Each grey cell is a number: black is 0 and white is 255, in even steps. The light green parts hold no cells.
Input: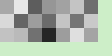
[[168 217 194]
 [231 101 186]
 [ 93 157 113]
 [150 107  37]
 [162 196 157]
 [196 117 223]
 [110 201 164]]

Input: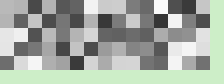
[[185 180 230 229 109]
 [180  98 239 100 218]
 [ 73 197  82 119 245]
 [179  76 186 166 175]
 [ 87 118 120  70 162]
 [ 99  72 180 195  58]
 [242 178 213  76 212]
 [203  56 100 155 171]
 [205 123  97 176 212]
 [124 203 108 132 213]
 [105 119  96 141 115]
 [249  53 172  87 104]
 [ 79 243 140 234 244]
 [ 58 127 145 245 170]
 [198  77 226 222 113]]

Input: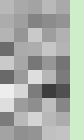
[[184 172 180 108 202 105 237 222 123 163]
 [169 159 150 171 167 155 214 156 185 144]
 [163 131 201 173 119 222 124 142 212 148]
 [185 140 158 198 150 182  61 190 184 192]
 [169 147 177 180 116 123  80 134 172 195]]

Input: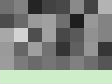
[[112  76 168 154 156]
 [129 106 211 102 123]
 [ 36 154  78 159 106]
 [ 66 160 161 114 117]
 [ 72 111  72  52 106]
 [138  30  89  96 128]
 [ 67 152 145 150 109]
 [179 131 131  54  85]]

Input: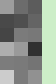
[[157  73  69 174 124 204]
 [108  79 123 154 122 123]
 [ 92 100 120  48 116 145]]

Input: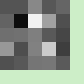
[[ 84  99 111 152  80]
 [ 84  13 113  78  88]
 [136 242 127 129 117]
 [ 87 161  89 203 119]
 [101  79  70  62  90]]

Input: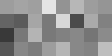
[[157 100  57  86]
 [164  91 120 135]
 [159 166 180 124]
 [228 121 121 157]
 [147 216 129 181]
 [183  75 136 136]
 [157 170 117 131]
 [149 129 139 190]]

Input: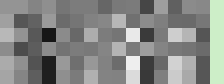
[[148 160 184 140 171 165]
 [148  86 147  76 144 133]
 [132  98  88  93  83  94]
 [143 154  22 140  30  31]
 [117 107 139 115 153 143]
 [124 117 104 124 111 123]
 [124 130 173 121 152 176]
 [102 135 124 133 130 131]
 [121 183 117 180 108 130]
 [123 112 233 122 238 219]
 [ 70 140  58 158  59  57]
 [158 127 122 132 105 127]
 [ 96 107 206 120 210 203]
 [139 106 181 116 177 169]
 [136 119  85 107  86  86]]
